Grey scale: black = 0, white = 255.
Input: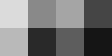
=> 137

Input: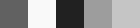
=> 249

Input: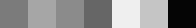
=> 166

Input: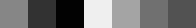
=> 50

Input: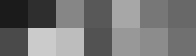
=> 46

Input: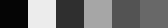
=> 236

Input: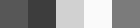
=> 61

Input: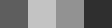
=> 195

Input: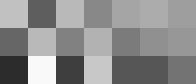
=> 94
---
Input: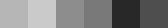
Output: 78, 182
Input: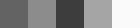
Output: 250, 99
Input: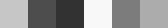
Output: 172, 198
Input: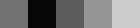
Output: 203, 114
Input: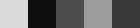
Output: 56, 218
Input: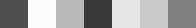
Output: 128, 79
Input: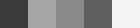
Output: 243, 60
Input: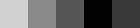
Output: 58, 208
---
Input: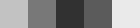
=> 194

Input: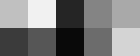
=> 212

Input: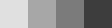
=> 167

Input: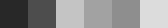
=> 196

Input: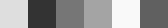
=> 222

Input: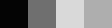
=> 174

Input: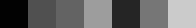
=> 157

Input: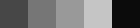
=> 153

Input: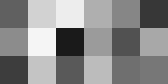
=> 237

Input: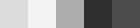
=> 221
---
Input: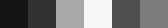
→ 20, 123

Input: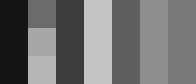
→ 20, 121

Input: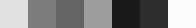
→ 225, 251

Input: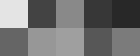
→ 228, 123

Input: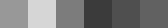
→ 152, 97

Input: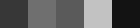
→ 55, 19

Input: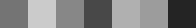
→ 116, 36
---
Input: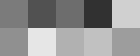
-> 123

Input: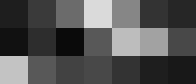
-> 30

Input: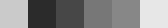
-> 202

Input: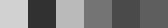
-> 209

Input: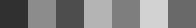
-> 48

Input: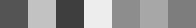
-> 84
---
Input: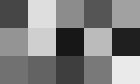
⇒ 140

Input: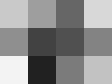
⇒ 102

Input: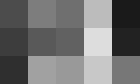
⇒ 111

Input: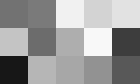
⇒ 241

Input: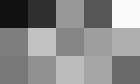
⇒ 152

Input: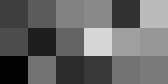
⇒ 129

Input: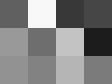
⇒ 56

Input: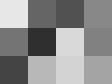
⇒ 81

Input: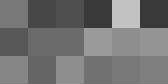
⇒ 79

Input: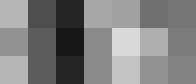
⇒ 37
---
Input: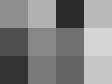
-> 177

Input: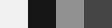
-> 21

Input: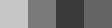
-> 122

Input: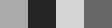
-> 37

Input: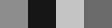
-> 21

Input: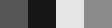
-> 22

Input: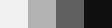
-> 178

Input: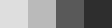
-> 186

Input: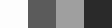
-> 91
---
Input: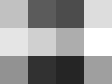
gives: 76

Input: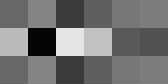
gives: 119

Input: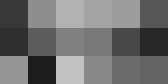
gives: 157

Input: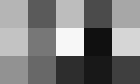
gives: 75

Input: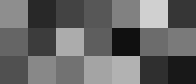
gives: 208

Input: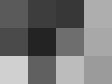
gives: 55

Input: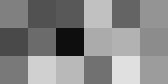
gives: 100
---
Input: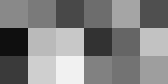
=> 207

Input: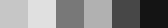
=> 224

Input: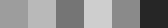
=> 185

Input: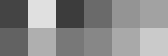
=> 175

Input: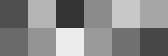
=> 147

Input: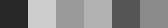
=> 204
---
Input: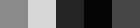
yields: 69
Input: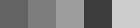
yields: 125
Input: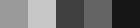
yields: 100
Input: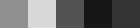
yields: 83
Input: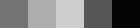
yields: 116
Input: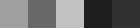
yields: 104
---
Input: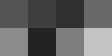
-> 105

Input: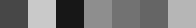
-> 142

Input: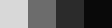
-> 9

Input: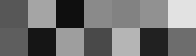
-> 138

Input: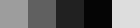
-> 5

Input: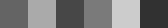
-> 122

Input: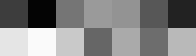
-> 154

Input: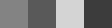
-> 60
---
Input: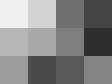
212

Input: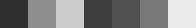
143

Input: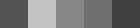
196

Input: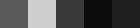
207

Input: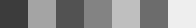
164

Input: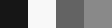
248

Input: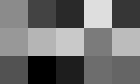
67
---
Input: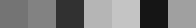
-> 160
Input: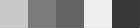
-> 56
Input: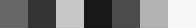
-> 246
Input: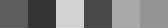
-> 148
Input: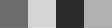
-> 177
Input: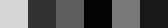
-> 23
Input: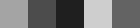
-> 99
